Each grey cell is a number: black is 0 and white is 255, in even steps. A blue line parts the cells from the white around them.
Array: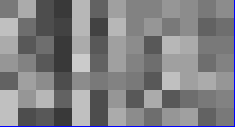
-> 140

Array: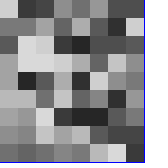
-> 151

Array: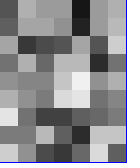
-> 22

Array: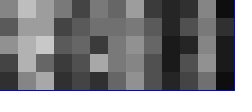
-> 48

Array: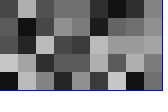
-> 17
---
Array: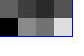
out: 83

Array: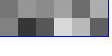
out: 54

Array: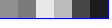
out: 123

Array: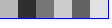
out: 47

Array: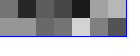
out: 105

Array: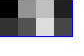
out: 32

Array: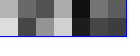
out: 148
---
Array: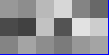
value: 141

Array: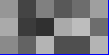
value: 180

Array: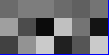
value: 202

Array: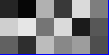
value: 188

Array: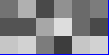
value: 124

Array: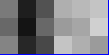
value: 72

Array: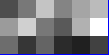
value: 100

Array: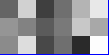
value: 72
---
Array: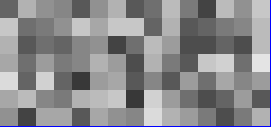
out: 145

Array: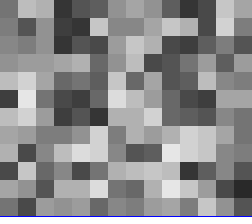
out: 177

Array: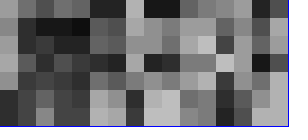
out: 79

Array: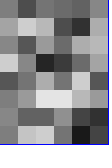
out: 116

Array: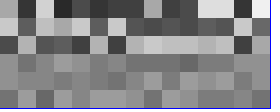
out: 210

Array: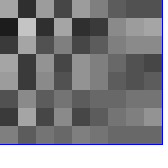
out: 156

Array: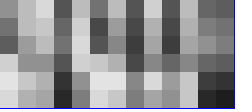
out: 217

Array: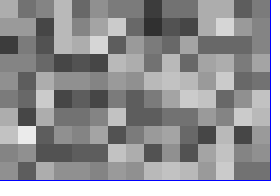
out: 132
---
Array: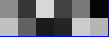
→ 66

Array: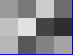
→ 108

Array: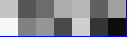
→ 172

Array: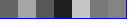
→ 30

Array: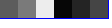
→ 6

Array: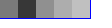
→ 173

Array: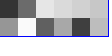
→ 218

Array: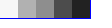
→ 76
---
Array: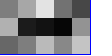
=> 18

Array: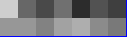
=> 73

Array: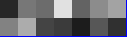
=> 108

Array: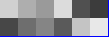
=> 154

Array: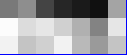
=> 230

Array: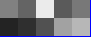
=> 235

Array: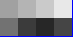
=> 202

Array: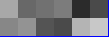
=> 113

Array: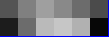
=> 159
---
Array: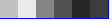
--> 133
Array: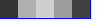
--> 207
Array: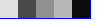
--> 145
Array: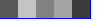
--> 130
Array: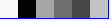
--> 166
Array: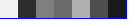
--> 127
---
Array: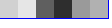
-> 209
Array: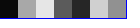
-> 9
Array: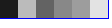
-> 27
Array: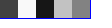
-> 65
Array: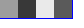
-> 157
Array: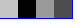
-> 197
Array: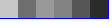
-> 199
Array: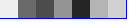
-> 239
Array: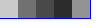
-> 202
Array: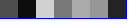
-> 78
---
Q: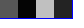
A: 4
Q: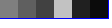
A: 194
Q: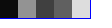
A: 64
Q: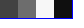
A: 109
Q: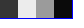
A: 236
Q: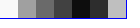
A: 13
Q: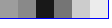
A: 117
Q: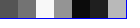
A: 11
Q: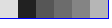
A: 108
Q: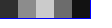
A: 203
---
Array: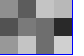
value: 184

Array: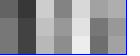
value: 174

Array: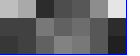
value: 229

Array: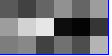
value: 157

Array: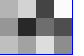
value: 251

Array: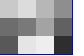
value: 142

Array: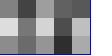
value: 88
